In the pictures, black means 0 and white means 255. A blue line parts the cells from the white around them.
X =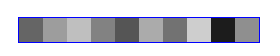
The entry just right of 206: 28
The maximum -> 206

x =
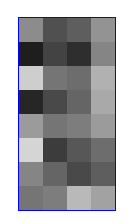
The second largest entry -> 206
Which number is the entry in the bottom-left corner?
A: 117
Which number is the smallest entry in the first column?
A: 30
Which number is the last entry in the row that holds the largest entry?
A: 109
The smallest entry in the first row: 80
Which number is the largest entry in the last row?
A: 185
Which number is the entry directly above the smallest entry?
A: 140
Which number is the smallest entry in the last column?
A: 94
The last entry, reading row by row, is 162
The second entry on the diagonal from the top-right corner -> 46

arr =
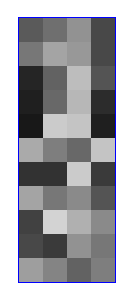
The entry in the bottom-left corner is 158
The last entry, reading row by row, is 126
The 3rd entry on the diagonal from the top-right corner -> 98
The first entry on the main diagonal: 90
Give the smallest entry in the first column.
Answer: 24
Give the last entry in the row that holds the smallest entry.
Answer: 31
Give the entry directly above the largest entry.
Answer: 119
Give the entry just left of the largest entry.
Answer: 65
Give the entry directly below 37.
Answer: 31
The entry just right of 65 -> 211
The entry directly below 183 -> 196
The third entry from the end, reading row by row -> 132
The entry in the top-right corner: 72
